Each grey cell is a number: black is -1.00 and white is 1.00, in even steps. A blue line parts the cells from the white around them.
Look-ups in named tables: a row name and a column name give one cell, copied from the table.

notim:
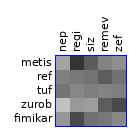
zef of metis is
0.11
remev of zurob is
-0.27
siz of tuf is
-0.01
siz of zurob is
0.23
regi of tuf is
0.06
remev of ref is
-0.28
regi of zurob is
0.19
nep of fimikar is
0.18
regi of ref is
-0.05
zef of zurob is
-0.43
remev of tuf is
0.03
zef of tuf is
-0.01
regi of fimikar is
-0.43
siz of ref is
-0.10
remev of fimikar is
-0.06
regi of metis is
-0.59
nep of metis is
0.29
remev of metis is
0.03
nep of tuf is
-0.09
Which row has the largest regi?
zurob

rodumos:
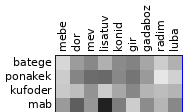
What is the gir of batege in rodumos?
0.03
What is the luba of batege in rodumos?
0.39
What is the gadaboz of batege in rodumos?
0.30
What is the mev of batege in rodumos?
0.07
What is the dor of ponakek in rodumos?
0.04
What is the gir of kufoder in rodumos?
0.06
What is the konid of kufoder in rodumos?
0.31
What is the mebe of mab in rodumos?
0.21
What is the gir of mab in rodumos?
0.61
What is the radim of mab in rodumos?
0.42
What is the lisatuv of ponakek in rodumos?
-0.18
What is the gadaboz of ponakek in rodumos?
0.21
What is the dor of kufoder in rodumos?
0.49
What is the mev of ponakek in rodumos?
-0.15
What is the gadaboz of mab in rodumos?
0.10
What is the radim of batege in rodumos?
0.61
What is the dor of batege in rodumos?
0.22
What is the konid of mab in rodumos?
-0.01
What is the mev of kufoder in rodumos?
0.15

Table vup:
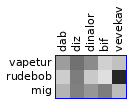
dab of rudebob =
0.61
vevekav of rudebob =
-0.70
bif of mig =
-0.02
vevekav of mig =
0.48
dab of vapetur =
0.23
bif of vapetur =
0.63
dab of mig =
0.41
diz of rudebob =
-0.02
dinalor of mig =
0.18
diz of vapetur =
-0.11
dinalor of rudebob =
0.58
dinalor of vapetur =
0.09
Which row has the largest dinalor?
rudebob

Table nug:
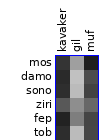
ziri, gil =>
0.11
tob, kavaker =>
-0.65
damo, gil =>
0.51
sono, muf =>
-0.48
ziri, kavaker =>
-0.31
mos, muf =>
-0.76
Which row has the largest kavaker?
ziri

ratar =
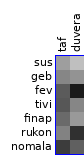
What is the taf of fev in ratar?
-0.29
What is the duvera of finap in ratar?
0.20
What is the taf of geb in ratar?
0.05
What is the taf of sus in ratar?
0.24
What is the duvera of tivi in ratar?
0.05
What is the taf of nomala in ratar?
-0.53
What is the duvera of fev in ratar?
-0.80
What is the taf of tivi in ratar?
-0.32
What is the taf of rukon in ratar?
0.02
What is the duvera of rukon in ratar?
-0.62
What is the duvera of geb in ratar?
0.15
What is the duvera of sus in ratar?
0.50
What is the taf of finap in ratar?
-0.17
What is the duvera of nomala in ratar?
-0.25

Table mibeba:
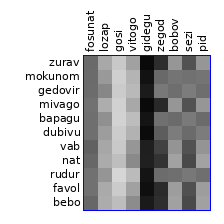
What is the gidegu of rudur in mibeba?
-0.84
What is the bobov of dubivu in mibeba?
-0.03
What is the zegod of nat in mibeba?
-0.60
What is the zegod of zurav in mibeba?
-0.65
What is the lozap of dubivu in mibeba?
0.23
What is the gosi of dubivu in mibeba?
0.60
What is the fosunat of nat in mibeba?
-0.19
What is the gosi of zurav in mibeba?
0.57
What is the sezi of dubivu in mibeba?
-0.16
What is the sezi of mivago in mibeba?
-0.36
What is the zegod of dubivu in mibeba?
-0.27
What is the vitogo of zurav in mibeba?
0.26
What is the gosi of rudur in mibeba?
0.68
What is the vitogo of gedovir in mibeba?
0.45
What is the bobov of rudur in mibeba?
-0.13
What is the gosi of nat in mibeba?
0.49
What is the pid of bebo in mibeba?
0.26
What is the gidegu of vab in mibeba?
-0.76
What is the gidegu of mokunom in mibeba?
-0.86

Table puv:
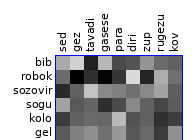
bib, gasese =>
0.44
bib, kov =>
-0.24
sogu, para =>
-0.41
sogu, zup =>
-0.24
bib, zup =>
0.16
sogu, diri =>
0.07
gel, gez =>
0.01
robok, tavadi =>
-0.63
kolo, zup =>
-0.25
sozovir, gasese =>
0.07
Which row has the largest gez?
bib

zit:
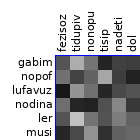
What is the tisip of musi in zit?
-0.63
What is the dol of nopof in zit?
-0.74
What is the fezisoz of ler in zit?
-0.34
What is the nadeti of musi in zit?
-0.25
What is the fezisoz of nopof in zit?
-0.11
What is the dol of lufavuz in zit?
-0.35
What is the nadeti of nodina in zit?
0.06
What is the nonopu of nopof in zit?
-0.22
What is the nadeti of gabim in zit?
-0.49
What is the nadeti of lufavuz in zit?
-0.42
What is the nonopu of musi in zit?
0.14
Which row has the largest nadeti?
nodina

